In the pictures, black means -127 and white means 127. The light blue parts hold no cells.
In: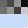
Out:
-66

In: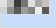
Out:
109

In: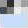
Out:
108

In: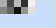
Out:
19

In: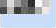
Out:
44

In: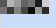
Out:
25

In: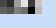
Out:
-126

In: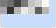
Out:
-33

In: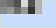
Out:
-76
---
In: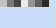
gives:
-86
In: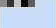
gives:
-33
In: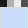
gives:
-47
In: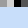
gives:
-43
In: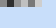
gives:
78
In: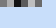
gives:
-21
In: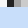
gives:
75
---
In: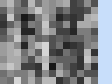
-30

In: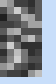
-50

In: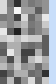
89

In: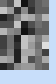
67

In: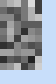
-20
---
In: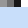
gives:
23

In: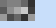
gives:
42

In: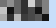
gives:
67

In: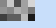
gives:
72

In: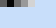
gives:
25

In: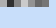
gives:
47

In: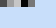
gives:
32

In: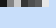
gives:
74

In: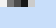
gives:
75

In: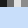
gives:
12
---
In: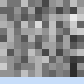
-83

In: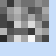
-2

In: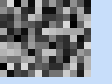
-97

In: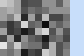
-45

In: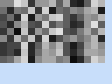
83
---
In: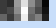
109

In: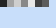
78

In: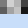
66

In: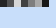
41

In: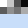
69

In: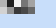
82

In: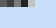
-5
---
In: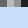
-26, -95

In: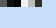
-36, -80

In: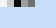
116, -15

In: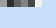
31, 113

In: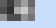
-34, -10

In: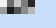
113, 55

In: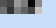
-44, 67

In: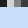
-97, -67

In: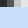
-83, 102

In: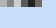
51, -21
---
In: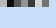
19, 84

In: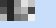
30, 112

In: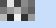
56, 112

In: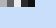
108, 108

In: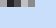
-47, 65

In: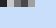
-11, 72

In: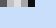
94, 94

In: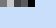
-60, 73
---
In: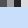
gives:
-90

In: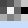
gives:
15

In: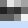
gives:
62

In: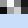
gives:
-2

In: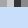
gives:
-74

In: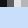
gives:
100
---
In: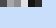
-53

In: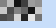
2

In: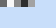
-22

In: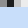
15

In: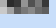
46

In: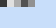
-71

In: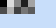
-124

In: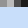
19
